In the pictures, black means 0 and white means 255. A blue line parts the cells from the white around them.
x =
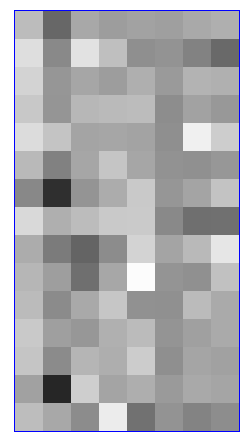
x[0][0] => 188
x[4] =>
[220, 196, 164, 166, 163, 143, 240, 205]
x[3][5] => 141
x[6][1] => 47
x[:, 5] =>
[159, 147, 154, 141, 143, 146, 150, 137, 164, 148, 144, 148, 143, 154, 147]
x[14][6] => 131
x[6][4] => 201
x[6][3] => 172
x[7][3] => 201
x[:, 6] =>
[169, 130, 179, 162, 240, 144, 164, 111, 185, 144, 187, 160, 165, 169, 131]
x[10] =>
[187, 139, 169, 198, 145, 144, 187, 170]
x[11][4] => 187
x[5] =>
[185, 129, 166, 197, 166, 146, 144, 151]
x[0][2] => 168
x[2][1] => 150
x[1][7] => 105
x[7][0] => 217
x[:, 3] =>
[157, 191, 157, 186, 166, 197, 172, 201, 140, 167, 198, 176, 174, 164, 236]
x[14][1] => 168
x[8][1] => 123
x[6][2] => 148
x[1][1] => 137
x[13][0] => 161
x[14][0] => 189
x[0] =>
[188, 103, 168, 157, 162, 159, 169, 175]
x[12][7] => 161
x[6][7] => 195
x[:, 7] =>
[175, 105, 176, 152, 205, 151, 195, 112, 230, 193, 170, 170, 161, 165, 141]
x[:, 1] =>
[103, 137, 150, 149, 196, 129, 47, 175, 123, 158, 139, 159, 139, 38, 168]

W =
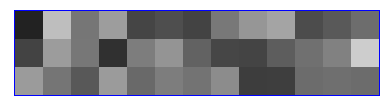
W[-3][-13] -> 34
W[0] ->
[34, 190, 118, 157, 69, 78, 67, 120, 150, 164, 76, 89, 109]
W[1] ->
[67, 156, 119, 48, 125, 148, 98, 70, 68, 93, 112, 129, 205]
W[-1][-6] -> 140
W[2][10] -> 108
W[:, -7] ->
[67, 98, 115]
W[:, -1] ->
[109, 205, 108]

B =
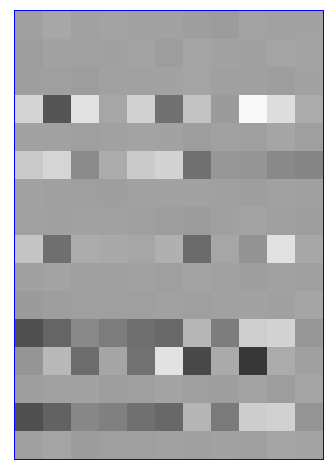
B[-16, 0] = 160
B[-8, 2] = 172
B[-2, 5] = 104
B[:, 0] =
[160, 157, 158, 212, 162, 202, 162, 161, 196, 160, 155, 79, 149, 158, 79, 160]
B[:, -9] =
[161, 161, 157, 225, 159, 138, 159, 162, 172, 159, 159, 136, 108, 162, 135, 156]
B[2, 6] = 164
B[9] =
[160, 163, 159, 160, 162, 159, 163, 161, 158, 161, 159]
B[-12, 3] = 161
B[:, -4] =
[156, 162, 160, 155, 161, 151, 160, 160, 166, 161, 161, 125, 170, 158, 122, 162]
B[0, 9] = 161
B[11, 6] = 182
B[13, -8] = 157
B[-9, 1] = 160
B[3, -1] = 171
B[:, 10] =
[162, 163, 162, 171, 159, 133, 160, 158, 167, 159, 165, 151, 160, 165, 149, 163]
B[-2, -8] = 128
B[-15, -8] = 160
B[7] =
[161, 160, 162, 161, 160, 157, 156, 160, 163, 159, 158]
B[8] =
[196, 111, 172, 169, 166, 176, 107, 166, 147, 225, 167]
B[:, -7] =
[161, 163, 161, 209, 163, 202, 161, 160, 166, 162, 159, 110, 114, 159, 112, 159]
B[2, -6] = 162
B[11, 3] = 124
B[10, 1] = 158
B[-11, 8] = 149
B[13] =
[158, 161, 162, 157, 159, 163, 159, 158, 163, 157, 165]

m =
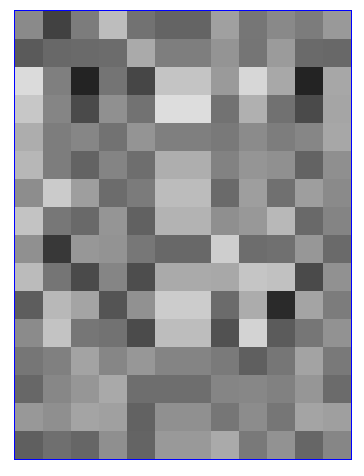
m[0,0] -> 138
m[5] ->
[183, 125, 99, 132, 110, 174, 174, 130, 149, 144, 99, 143]
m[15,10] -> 102
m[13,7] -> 133
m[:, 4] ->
[114, 170, 70, 114, 148, 110, 123, 97, 119, 77, 145, 75, 151, 110, 98, 100]
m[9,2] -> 74
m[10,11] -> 124
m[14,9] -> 118
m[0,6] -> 100
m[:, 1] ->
[65, 104, 127, 133, 125, 125, 203, 119, 56, 117, 184, 195, 128, 135, 143, 111]
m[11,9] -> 91
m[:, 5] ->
[100, 126, 196, 221, 127, 174, 188, 179, 104, 170, 204, 189, 132, 110, 144, 153]
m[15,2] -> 102
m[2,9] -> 168
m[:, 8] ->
[118, 117, 215, 176, 139, 149, 158, 152, 109, 197, 172, 211, 95, 135, 140, 121]
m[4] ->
[173, 125, 134, 114, 148, 127, 127, 121, 139, 125, 134, 167]
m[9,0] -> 187
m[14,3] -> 160
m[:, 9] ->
[137, 155, 168, 113, 125, 144, 112, 184, 112, 193, 42, 91, 118, 129, 118, 146]
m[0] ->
[138, 65, 124, 189, 114, 100, 100, 160, 118, 137, 124, 153]
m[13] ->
[103, 135, 150, 169, 110, 110, 110, 133, 135, 129, 150, 107]
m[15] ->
[95, 111, 102, 143, 100, 153, 153, 170, 121, 146, 102, 134]
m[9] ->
[187, 117, 74, 133, 77, 170, 170, 168, 197, 193, 74, 145]
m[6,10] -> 158
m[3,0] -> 199
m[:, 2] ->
[124, 106, 35, 74, 134, 99, 158, 105, 151, 74, 164, 118, 163, 150, 164, 102]

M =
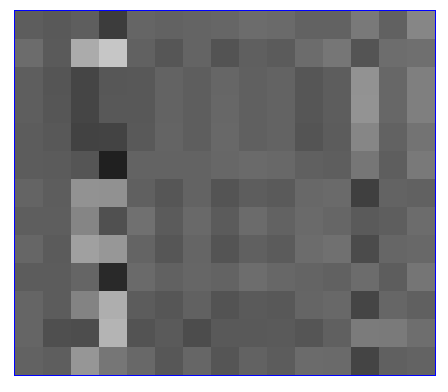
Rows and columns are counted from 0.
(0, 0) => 93
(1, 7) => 83
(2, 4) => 88
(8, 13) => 102
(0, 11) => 98
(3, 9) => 99
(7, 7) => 91
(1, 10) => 108
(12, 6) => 102
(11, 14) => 110
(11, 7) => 89
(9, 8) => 109
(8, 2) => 160
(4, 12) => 134
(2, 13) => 103
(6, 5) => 86
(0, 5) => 98
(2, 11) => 93
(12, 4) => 104
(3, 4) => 88
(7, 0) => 94
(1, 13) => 109
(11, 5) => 90
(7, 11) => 102
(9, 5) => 97
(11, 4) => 83
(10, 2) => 131
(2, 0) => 94
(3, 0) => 94
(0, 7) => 102
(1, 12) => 84
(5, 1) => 91
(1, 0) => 108
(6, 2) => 146
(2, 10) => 86
